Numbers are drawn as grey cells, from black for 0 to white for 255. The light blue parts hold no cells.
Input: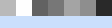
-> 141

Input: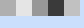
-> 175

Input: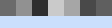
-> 107

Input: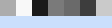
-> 122

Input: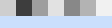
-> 179

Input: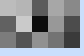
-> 123

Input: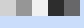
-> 150

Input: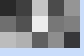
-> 119

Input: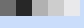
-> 177
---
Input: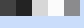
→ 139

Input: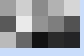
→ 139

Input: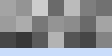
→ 132

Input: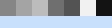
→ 133

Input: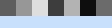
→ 108

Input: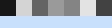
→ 132

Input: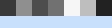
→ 113

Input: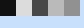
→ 145

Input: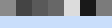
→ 103

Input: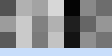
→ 137
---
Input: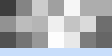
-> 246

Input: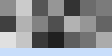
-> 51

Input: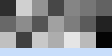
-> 133

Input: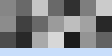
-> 48

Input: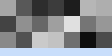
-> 29

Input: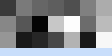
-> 79

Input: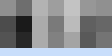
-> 195

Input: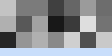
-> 102

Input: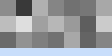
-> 113
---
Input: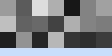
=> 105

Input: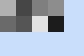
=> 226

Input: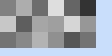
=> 166

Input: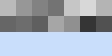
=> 95

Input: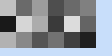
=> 172

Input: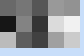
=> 52
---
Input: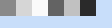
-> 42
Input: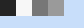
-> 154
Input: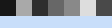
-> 73
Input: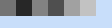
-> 194
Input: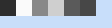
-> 71
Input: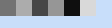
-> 217
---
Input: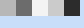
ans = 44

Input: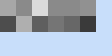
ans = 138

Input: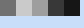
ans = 22

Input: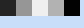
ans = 2

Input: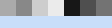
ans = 23

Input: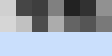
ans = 33

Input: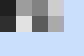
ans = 47
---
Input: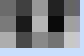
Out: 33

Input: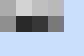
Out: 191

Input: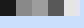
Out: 88

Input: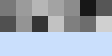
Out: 23

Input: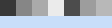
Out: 157

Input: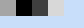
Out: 63
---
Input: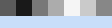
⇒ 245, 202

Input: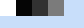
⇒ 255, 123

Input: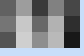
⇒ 207, 200

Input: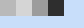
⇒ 213, 185

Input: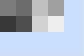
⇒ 238, 211

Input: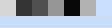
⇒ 213, 177
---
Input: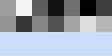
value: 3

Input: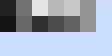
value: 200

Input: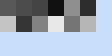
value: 143

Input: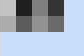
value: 127

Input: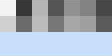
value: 131

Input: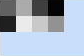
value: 63

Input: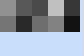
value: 192

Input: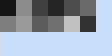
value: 77

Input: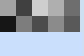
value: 175

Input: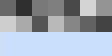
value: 212
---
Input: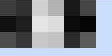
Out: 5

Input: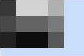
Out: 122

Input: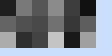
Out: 94

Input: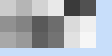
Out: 239

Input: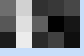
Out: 22

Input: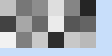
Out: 100

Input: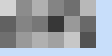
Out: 105
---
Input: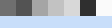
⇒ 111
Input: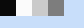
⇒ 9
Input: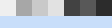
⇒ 239
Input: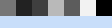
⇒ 118
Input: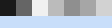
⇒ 26
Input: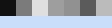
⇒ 17
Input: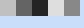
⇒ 192
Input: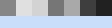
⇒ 134
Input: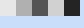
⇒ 231
